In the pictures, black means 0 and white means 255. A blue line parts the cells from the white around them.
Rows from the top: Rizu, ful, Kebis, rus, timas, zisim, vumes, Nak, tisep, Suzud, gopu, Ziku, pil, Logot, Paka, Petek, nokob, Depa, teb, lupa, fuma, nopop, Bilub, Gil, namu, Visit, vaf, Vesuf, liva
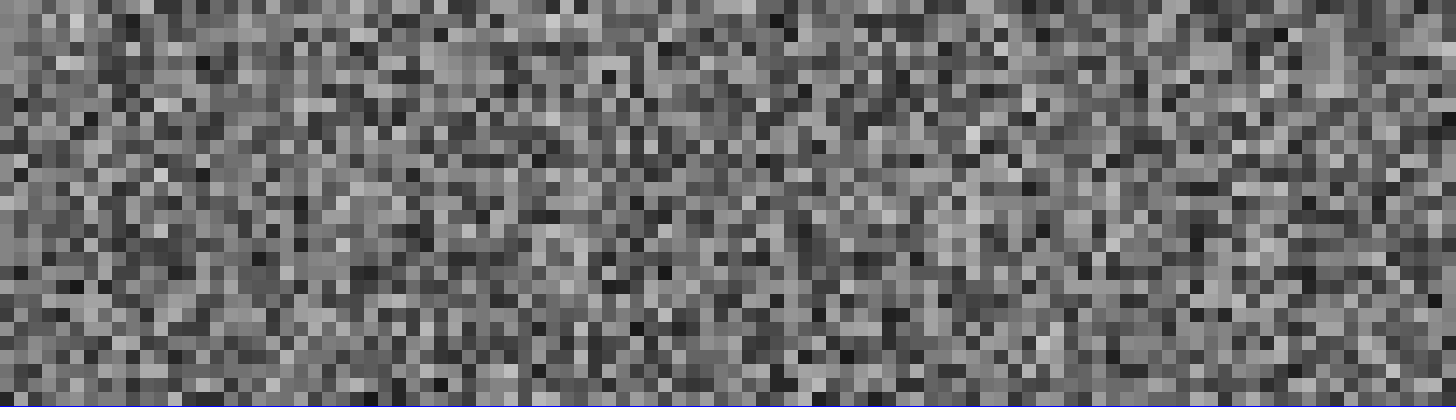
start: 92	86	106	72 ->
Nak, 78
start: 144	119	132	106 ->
Gil, 85
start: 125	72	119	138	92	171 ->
Vesuf, 0
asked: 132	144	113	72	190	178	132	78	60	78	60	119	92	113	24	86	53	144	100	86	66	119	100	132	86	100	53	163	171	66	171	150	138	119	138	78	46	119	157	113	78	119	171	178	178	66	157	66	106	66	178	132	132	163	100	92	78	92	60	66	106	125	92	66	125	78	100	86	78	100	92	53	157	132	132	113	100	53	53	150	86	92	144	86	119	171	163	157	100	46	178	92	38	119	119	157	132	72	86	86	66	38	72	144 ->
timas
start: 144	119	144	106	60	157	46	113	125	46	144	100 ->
Visit, 0

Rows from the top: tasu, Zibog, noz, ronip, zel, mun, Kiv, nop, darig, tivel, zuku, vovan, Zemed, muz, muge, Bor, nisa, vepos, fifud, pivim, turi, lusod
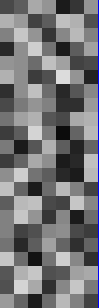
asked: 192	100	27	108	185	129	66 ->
muz
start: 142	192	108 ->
Kiv, 1
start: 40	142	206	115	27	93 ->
ronip, 0
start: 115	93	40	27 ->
Zemed, 2
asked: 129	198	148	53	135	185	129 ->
noz
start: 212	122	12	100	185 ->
tivel, 2

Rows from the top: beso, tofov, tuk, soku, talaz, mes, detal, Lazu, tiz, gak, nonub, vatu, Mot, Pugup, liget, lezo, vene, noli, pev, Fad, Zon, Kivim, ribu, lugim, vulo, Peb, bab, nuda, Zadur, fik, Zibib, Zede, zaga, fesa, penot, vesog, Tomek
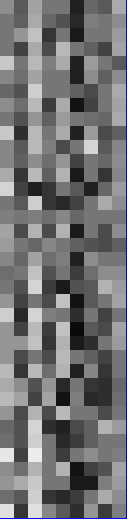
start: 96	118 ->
Zede, 6
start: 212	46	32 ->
Zibib, 2
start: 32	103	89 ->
beso, 5
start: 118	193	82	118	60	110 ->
Fad, 1

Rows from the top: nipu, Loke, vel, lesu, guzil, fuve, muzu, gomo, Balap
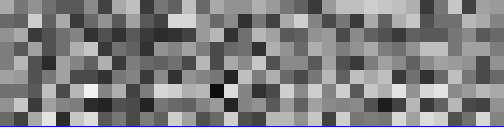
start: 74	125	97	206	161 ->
Balap, 9
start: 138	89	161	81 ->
guzil, 21
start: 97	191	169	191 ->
fuve, 24
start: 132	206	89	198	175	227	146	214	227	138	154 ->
muzu, 23

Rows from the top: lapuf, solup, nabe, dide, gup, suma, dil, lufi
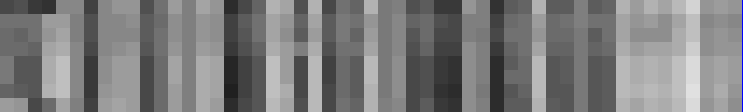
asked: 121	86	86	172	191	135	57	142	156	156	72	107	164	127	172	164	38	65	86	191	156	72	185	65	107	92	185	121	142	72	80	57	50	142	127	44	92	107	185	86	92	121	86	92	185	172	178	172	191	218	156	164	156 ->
gup
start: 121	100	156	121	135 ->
nabe, 24

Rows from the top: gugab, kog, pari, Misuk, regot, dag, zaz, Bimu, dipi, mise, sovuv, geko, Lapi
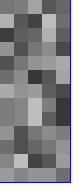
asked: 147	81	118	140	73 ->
Misuk
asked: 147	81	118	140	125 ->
mise
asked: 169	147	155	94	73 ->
zaz
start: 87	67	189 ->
kog, 1
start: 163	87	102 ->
gugab, 2
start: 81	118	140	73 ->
Misuk, 1

